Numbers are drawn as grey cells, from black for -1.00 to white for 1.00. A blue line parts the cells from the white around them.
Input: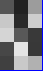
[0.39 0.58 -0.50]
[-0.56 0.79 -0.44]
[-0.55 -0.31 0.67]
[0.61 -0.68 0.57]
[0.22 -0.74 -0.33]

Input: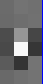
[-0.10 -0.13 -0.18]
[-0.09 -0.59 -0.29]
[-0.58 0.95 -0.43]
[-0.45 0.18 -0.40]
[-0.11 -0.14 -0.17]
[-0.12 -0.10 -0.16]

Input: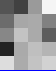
[0.65 0.53 0.34 0.73]
[0.41 0.50 0.33 -0.73]
[-0.27 0.33 0.53 0.06]
[0.01 0.33 0.31 -0.15]
[0.92 0.21 -0.49 -0.34]

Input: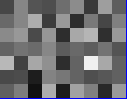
[0.21 -0.69 0.00 0.27 -0.78 0.36 -0.87 -0.02 -0.25]
[-0.24 -0.32 -0.38 -0.22 -0.07 0.03 -0.77 -0.40 -0.43]
[-0.24 0.32 0.88 -0.22 -0.65 0.13 0.31 -0.49 0.44]
[-0.34 -0.10 -0.27 -0.18 -0.28 0.06 -0.16 -0.10 -0.22]
[0.20 -0.63 0.42 0.32 -0.65 0.18 -0.42 0.19 0.08]
[0.00 -0.45 -0.05 -0.65 0.20 -0.53 0.36 0.05 -0.18]
[-0.27 0.24 -0.55 0.10 -0.14 -0.39 -0.34 0.05 -0.44]

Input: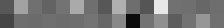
[-0.12 0.18 -0.10 -0.27 0.13 -0.10 -0.91 0.07 -0.19 -0.09 -0.14 -0.15 -0.13 -0.16 -0.14 -0.46]
[-0.14 -0.19 -0.13 -0.11 0.82 -0.33 -0.14 0.38 -0.32 -0.13 0.33 -0.10 -0.22 -0.12 0.27 -0.32]

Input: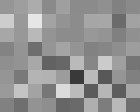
[-0.13 0.45 -0.02 0.37 -0.17 -0.20 0.11 0.15 -0.13 0.01]
[0.31 -0.27 0.43 -0.29 0.47 0.72 -0.07 0.28 0.54 0.21]
[0.00 0.17 -0.31 0.46 -0.55 0.22 0.40 0.41 -0.05 0.17]
[-0.08 0.25 0.59 0.05 0.46 -0.19 -0.23 0.32 0.15 0.12]
[0.23 0.11 0.05 0.02 0.16 0.29 0.17 -0.14 0.16 0.03]
[0.13 0.00 0.16 0.19 0.10 0.10 0.16 0.45 0.19 0.31]
[0.27 -0.16 0.31 0.30 0.10 0.15 0.28 0.80 0.20 0.61]
[0.08 0.01 0.13 0.09 0.09 0.25 0.08 0.35 0.24 0.18]
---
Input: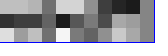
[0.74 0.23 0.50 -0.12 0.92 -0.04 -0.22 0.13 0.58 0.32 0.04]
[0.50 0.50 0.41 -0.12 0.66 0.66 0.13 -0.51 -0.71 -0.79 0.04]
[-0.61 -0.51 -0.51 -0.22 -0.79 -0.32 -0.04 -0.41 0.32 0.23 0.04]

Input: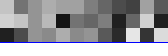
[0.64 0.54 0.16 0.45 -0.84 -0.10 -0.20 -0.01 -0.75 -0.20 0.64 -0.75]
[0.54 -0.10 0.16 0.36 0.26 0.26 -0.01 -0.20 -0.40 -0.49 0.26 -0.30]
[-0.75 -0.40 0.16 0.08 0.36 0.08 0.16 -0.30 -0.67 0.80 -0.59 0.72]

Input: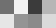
[0.80 0.16 0.08 0.71]
[-0.12 0.90 -0.54 0.43]

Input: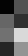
[-0.11 0.70]
[-0.20 -0.62]
[-0.72 0.16]
[-0.98 -0.36]

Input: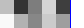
[0.95 0.40 0.06 0.59 0.24]
[0.50 -0.60 -0.02 0.67 -0.51]

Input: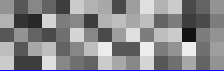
[0.59 -0.52 -0.52 0.75 0.06 -0.12 -0.22 0.59 0.32 0.06 0.67 -0.32 -0.12 0.32 -0.22 0.15]
[0.49 -0.32 0.32 0.49 -0.22 0.06 0.49 0.85 -0.32 -0.32 0.85 -0.02 0.15 0.85 -0.12 0.24]
[0.40 -0.60 -0.69 0.67 -0.02 0.06 -0.52 0.40 0.49 0.32 0.49 -0.22 -0.02 -0.52 -0.42 -0.02]
[0.15 -0.32 0.06 -0.22 -0.52 0.59 0.40 0.32 -0.42 0.24 0.75 0.40 0.59 -0.42 -0.22 0.15]
[-0.32 0.15 -0.22 -0.42 -0.12 0.67 0.06 -0.42 0.24 0.75 -0.02 0.49 0.59 -0.86 -0.02 0.15]
